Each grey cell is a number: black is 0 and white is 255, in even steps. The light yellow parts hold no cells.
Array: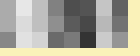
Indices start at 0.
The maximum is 231
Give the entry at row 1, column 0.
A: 171
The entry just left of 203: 51
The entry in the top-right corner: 98
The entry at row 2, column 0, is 135
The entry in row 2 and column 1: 225
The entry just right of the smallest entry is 203

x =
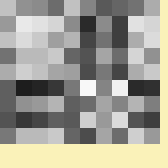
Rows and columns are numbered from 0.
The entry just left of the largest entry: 120
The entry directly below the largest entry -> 108
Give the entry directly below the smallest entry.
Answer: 145
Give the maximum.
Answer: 248
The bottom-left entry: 120
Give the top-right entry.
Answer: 172
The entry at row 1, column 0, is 153
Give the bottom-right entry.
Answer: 153
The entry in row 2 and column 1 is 219
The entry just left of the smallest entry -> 95
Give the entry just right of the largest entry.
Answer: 132
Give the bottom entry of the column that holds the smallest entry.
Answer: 186
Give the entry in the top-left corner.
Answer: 193
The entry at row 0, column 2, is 139
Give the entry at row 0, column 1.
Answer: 145
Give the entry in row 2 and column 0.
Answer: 193
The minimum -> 29
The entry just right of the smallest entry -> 36

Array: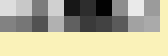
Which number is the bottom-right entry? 170
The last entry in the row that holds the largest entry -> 155
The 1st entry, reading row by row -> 221
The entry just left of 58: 96
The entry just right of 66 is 90
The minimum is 2

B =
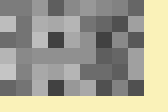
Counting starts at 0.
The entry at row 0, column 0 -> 124
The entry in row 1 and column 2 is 174
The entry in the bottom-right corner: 80
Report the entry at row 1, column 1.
116
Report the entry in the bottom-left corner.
102
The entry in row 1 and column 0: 189
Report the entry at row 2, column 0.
108
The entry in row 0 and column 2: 152

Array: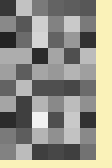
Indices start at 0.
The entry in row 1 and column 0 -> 137
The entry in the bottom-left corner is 130
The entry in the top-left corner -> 55
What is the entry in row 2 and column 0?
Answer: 35
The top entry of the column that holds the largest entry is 122
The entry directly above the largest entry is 180
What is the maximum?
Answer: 241
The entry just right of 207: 130
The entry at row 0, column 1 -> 194
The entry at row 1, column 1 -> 87
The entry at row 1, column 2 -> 207
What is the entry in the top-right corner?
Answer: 87
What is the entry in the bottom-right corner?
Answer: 114
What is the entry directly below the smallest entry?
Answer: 173

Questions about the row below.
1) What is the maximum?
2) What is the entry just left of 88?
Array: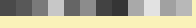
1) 226
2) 74

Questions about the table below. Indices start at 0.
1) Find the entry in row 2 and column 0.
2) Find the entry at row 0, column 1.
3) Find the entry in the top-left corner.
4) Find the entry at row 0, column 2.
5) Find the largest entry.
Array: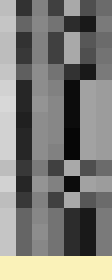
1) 189
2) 50
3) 189
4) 129
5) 216

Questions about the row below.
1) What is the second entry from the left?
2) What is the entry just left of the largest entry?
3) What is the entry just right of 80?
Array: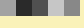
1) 42
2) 80
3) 198

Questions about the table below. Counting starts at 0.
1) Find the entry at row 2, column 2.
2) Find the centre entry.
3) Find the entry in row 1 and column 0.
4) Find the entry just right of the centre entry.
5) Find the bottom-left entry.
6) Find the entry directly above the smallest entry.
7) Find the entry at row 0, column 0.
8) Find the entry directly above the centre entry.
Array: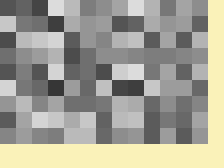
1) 199
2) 76
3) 199
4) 206
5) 133
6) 212
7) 84
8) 141

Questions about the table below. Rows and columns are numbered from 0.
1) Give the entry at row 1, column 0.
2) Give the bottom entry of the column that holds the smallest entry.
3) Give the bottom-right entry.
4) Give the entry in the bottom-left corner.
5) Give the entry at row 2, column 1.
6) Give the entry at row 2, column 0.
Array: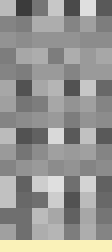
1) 132
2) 111
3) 132
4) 160
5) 140
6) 147

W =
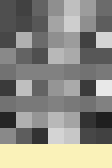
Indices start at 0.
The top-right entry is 107
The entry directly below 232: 129
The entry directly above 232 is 121
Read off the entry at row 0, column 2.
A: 99
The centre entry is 129
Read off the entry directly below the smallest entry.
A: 65
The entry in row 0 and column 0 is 79
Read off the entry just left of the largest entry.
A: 58
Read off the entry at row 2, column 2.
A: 107
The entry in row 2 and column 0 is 71
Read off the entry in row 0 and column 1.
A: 65
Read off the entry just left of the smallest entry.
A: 50
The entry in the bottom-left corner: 137

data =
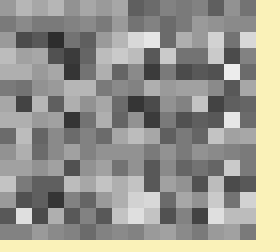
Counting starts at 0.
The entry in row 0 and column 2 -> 167
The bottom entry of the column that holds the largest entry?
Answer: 161
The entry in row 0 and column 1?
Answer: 182
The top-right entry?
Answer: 115
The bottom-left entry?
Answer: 130
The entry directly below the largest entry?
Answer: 88
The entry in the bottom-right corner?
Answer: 122
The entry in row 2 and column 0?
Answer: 154
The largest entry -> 236
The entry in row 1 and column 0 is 122
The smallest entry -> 45
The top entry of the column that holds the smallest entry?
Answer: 182
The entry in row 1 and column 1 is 138
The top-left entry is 154
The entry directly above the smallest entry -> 122
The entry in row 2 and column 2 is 88
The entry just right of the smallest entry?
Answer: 115
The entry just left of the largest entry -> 81
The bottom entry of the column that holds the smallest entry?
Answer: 138

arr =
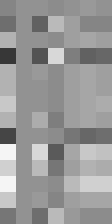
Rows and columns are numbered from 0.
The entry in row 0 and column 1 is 146
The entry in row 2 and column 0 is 178
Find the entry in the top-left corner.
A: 133
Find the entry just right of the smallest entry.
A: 146
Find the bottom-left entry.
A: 118
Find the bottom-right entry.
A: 140
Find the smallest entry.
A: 55
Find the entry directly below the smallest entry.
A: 178
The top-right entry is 146
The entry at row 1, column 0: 110
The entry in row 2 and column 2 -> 146
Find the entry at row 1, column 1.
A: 146
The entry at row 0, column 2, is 146
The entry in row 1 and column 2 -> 97
